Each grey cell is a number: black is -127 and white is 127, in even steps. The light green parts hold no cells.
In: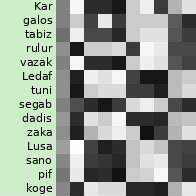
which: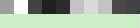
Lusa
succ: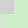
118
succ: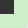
-89
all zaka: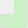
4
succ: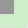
-83
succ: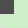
-83
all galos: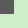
8

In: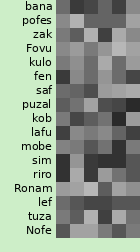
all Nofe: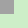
1 2
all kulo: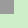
5
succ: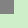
-5
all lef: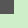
1 4 5
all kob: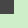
1
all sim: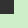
0 3 4

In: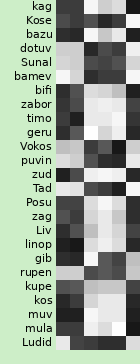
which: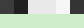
timo
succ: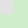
-52
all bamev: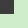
3 4
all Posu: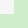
3

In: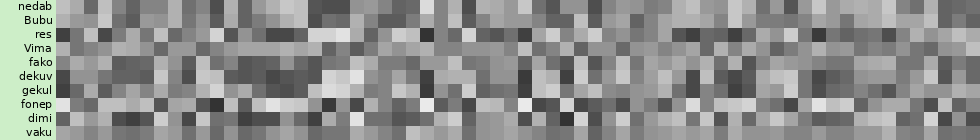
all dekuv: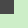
0 15 45 48 54
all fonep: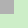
22
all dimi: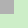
3 27 34 43 48 57
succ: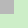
4
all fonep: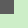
13 27 38
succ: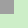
63
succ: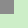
4

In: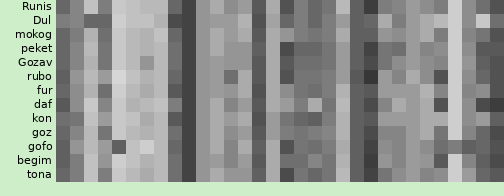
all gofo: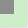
23 26
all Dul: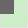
2 3 16 18 22
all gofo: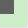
0 4 14 21 29
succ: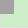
-24
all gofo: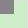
12 24

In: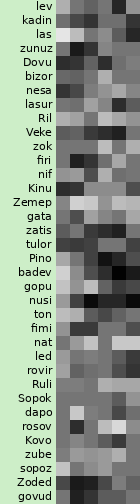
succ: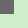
-29
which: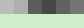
ton
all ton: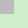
0
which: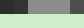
Kinu
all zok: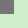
0 1 2 4

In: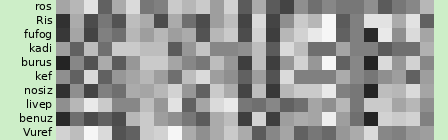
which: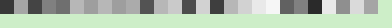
fufog
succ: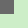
23
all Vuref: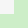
2 8
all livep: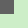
9 16
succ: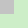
7
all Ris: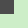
2 7 10

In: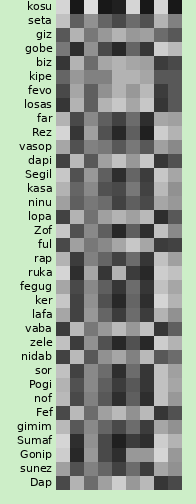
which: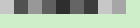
Segil
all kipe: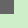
0
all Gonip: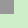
2 5 6 8
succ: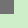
32

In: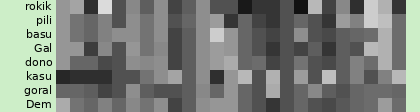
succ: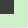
8
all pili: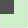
4 8 16 18
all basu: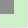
4 5 7 10 17
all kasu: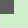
9 20
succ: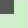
-25
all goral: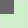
0 1 11 13 17 21 24

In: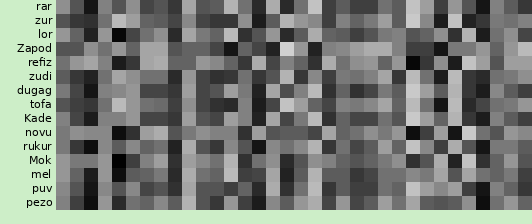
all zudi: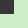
1 12 14 17 24 29
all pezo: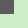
8 16 22 26 28
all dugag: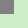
3 17
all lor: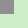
7 27 32
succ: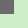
-64
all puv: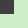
12 21 22 29
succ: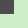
1

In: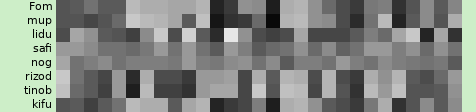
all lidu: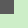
3 10 21
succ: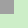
-57
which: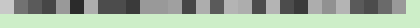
rizod
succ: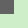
-13
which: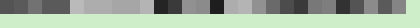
Fom

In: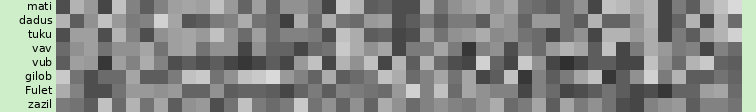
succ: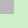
37
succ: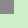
17
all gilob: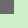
3 4 21 25
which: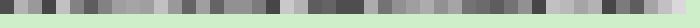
mati
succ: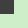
44
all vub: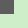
0 9 11 15 25 38 39 48
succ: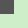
-34

